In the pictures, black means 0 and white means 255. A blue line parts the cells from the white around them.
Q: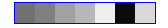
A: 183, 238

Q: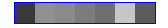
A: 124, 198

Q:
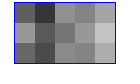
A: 117, 195

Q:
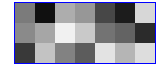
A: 201, 241

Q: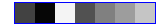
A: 81, 244

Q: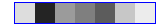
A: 127, 236

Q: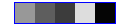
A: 60, 221

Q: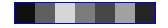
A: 124, 214

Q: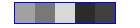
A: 216, 216

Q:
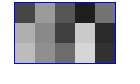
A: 63, 214
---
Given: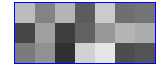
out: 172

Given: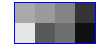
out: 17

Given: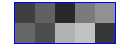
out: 55

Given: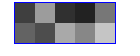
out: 197

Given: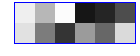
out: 218

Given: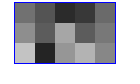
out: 120
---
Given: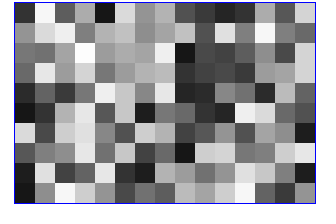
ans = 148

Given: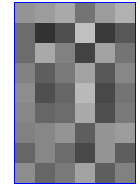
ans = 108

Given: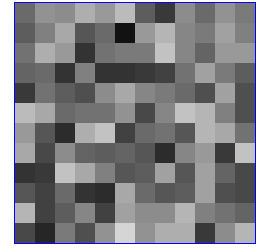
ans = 93

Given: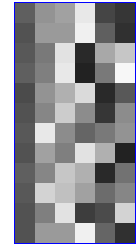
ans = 82

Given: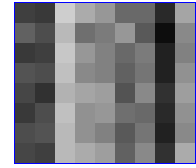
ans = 97

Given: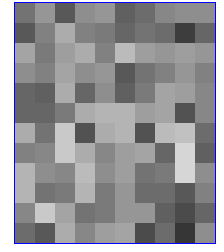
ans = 88

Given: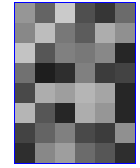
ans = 136

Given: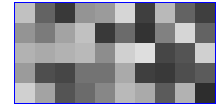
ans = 148
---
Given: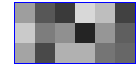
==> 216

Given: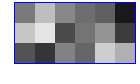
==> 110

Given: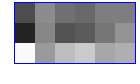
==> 105

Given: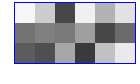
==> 240

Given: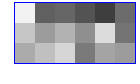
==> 83

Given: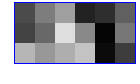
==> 34

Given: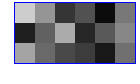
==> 81
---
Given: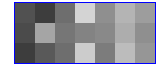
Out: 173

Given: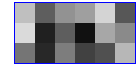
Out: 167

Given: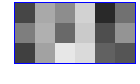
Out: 78

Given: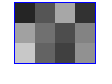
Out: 77

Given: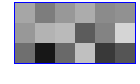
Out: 131

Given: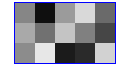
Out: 128

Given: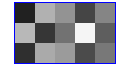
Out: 245

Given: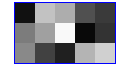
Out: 9
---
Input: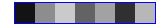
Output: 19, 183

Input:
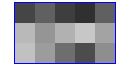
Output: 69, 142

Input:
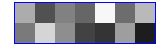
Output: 172, 29

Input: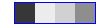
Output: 55, 142

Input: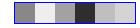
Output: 136, 212

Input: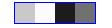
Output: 201, 113

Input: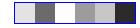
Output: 227, 43

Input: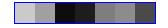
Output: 202, 74

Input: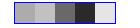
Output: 172, 229
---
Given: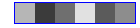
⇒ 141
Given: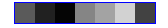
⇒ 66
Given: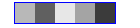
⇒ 59
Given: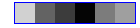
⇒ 159
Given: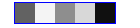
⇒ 16
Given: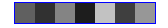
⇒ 151
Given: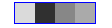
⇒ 170
